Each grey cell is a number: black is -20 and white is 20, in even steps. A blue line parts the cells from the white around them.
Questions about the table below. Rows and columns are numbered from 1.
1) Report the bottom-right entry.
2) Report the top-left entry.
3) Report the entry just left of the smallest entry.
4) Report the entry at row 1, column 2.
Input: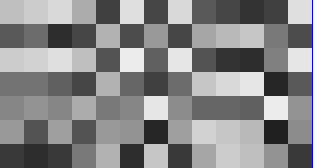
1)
-11
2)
10
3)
9
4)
12

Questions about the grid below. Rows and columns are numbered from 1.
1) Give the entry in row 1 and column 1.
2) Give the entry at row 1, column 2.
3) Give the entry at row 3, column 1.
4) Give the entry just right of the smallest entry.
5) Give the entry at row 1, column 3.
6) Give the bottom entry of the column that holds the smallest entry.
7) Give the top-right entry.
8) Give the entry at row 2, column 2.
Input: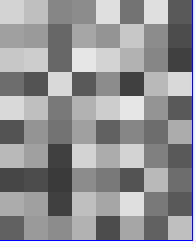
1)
13
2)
10
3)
11
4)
2
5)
1
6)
2
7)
-6
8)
4

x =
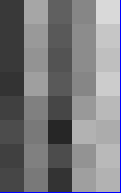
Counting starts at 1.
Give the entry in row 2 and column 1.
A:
-11
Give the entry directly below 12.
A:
9
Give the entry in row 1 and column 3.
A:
-5
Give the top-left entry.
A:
-11
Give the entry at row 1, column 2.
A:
6
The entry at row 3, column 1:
-11
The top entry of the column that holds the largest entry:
14
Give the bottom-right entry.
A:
8
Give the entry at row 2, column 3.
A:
-6
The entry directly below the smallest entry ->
-8

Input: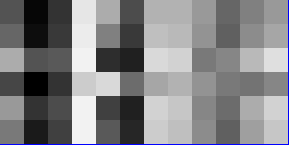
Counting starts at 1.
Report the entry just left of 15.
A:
9
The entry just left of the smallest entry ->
-9
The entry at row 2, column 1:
-4
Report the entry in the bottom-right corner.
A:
11
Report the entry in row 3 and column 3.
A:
-6
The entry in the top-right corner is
4
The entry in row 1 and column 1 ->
-7
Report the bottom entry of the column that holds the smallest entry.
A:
-16
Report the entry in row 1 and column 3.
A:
-12
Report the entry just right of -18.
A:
-11
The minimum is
-20
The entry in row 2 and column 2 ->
-18
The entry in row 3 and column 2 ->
-7
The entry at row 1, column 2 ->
-19
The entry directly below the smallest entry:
-12

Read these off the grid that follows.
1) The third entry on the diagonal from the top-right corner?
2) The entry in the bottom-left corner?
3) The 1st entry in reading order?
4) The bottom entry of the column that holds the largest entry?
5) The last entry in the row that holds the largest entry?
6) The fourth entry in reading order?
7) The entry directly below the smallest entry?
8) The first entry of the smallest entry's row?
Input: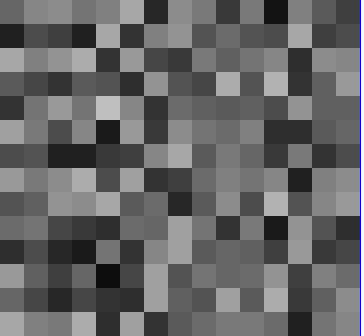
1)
-13
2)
6
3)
-4
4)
-13
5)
-5
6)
-2
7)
-12
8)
4

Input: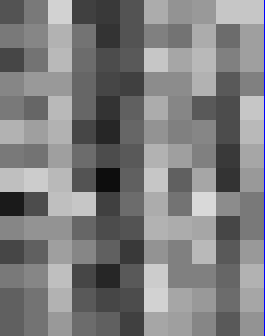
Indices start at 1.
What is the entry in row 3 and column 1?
-9
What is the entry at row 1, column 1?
-7
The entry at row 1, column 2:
-1
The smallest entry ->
-18
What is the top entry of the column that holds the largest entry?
4
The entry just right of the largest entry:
2
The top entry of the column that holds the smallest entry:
-11
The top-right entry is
11
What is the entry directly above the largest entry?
6
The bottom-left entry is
-5
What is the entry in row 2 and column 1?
-1
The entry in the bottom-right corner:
3
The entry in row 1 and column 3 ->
13
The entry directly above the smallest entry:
-8
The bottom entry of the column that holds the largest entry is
1
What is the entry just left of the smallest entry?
-7
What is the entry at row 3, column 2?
-2
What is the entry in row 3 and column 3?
9
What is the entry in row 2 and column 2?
1

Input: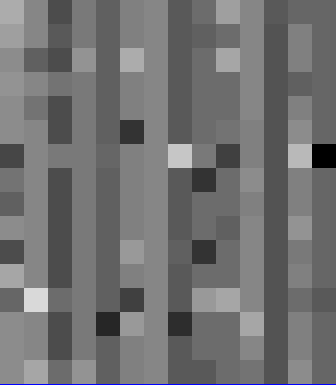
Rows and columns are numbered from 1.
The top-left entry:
7
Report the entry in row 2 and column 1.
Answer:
5
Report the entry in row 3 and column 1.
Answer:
2
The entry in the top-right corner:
-4
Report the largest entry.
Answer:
14
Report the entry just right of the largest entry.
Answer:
-3
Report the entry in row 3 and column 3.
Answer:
-8
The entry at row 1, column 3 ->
-8
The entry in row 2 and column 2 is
1
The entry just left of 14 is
-4
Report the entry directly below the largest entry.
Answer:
1
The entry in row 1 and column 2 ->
1
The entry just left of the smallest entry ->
9
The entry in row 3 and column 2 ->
-5
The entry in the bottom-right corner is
-4
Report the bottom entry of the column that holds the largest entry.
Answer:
6
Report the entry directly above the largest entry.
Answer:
1
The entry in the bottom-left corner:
2

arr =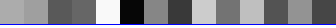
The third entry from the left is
-6
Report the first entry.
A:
7
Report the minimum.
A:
-19
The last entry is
-9

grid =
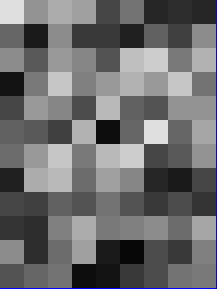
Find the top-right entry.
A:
-14
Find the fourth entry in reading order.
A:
5
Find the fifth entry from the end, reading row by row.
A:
-17
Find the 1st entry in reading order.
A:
15
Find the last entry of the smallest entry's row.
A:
0
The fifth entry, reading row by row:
-9
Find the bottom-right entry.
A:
-1
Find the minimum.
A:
-19
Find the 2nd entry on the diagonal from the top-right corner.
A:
-10
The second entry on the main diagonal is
-16
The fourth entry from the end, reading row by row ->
-11
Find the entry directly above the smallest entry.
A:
0
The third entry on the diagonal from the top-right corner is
12
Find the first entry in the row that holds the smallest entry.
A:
2
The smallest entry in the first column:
-17
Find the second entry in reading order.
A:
3
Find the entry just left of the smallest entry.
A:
-16
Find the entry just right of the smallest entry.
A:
-8
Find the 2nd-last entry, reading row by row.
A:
-2
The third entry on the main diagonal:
4
